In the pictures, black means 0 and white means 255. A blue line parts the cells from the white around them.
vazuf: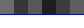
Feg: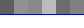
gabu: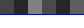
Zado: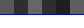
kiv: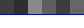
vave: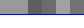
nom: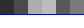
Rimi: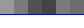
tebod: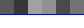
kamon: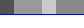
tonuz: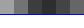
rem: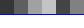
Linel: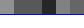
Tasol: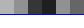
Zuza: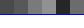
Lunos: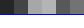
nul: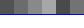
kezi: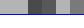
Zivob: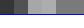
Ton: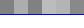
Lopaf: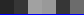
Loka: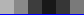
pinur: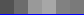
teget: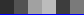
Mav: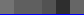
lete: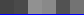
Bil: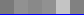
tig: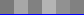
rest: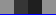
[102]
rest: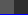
[102  46  31  95]
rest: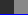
[ 95  61 102]
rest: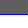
[ 82  46 102]

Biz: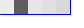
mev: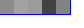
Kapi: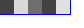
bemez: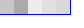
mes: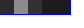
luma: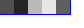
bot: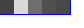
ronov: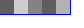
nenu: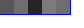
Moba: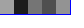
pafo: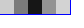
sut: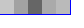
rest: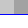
[102 170 186]
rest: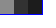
[28]

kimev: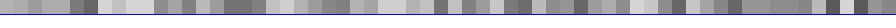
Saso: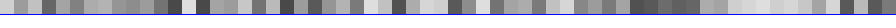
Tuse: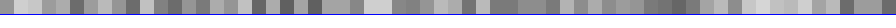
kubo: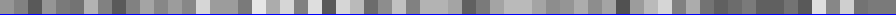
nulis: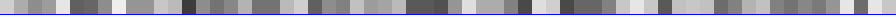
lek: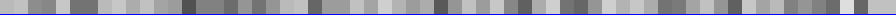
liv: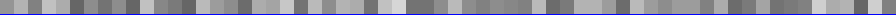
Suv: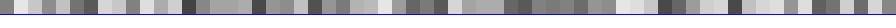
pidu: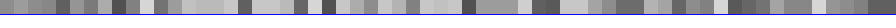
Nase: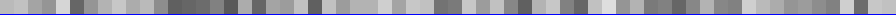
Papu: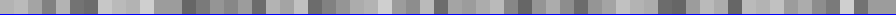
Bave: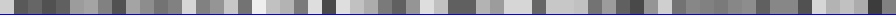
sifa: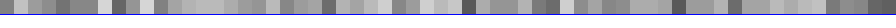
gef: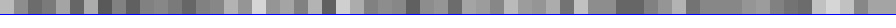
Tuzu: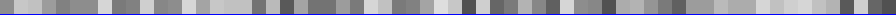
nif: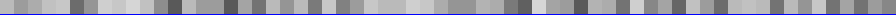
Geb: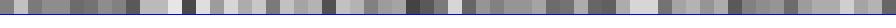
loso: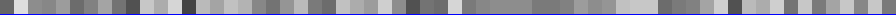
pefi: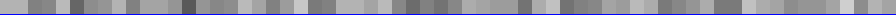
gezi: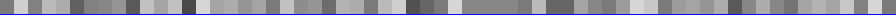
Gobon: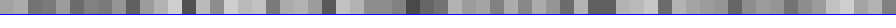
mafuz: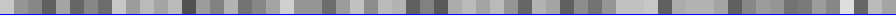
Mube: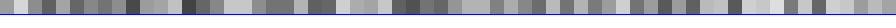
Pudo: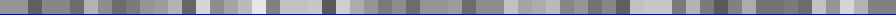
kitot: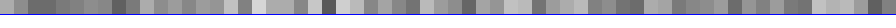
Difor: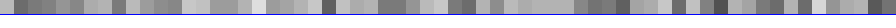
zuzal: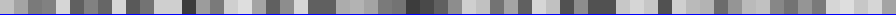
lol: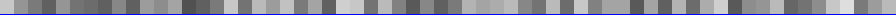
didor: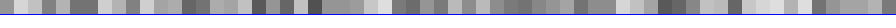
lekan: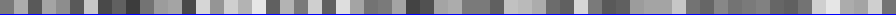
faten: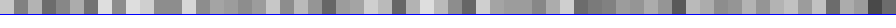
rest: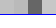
[214 222 179 222 115 149 164 164 179 122]
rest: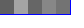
[141  73 156 164 193  67 102 135 199 199 141 115 115 179  96 102 207 172
 164 199  96  81 115 102 149 179 179 129 172 135 108 186 115 179 122 156
 207 115 156  89 156  96 186 193  89 207 199 222 122 199 102 207 199 156
 186 164]

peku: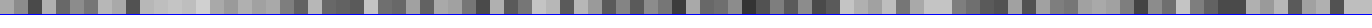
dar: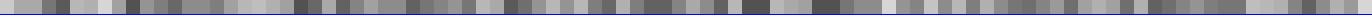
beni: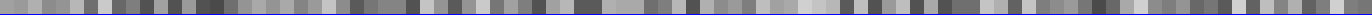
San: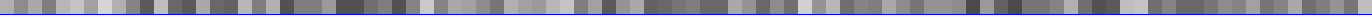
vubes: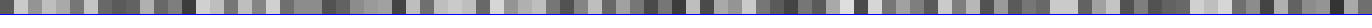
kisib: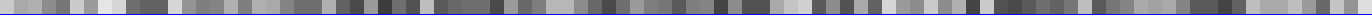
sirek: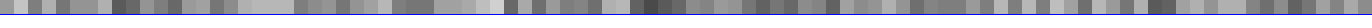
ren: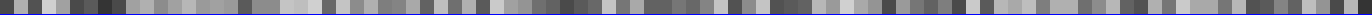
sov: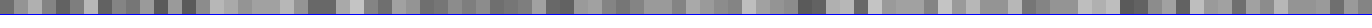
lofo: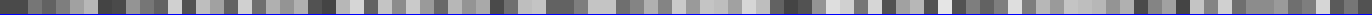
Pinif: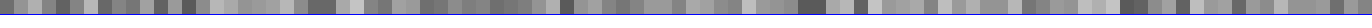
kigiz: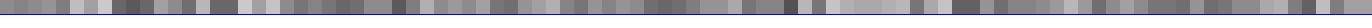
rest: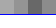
[111 208 148 183 111 132 126 169 140 118 148 148 140  74 154  98  74 118
 118 132 176 111  82  90 190 196 111 132 104 104 118 140 132 161 118 132
 169 111 126 148 118 190]
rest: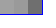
[118 140 126 132 111 118 126 148 176  90 148 161 132 118 132 154 154 132
 169 161 140 132 190 154 148 140  90  90 169 183  98 196 154 161 169 132
 190 154 176 148 148 183 118 132 154 148 190 176 196  90  98 140 161  98
 190 154 161 104 154 140 183 148 148 154 111 154 132]
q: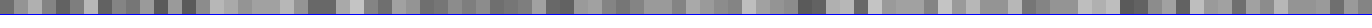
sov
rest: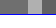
[ 74 154  60 111  82 190  90 104 111 111  74 154 104 126 183 183 140 104
  74 111 154 126 118  90 126 132  68 140  82  82 169 196 208  90 140  82
 169  98 214 154 140 202 140 176  68 202  82  74  90 111  98 118 190  90
 118 132 169 161 169 132  90  90  68  98 190 169 169 190 154 104 196 148
 222]
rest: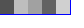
[111 176 148 176  82  68 183 214  98 196 140 202 154 104 183 148 169  74
 111 190 196  98  98 126 196 196 111 132 176 132 202 154 196 190 161 214
 190  98  68  82 148 222 208 118 214  82 161 183  82 229  82 126  98 126
 222 126 183 154 196 190 183 148 176  74 132 161  68 196 132 208 111 140
 140 154 111 126 214  90 118  82]
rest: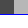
[52]
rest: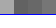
[126 104 104 169 148 104 140 111 208 148 183 111 132 126 169 140 118 148
 148 140  74 154  98  74 118 118 132 176 111  82  90 190 196 111 132 104
 104 118 140 132 161 118 132 169 111 126 148 118 190]

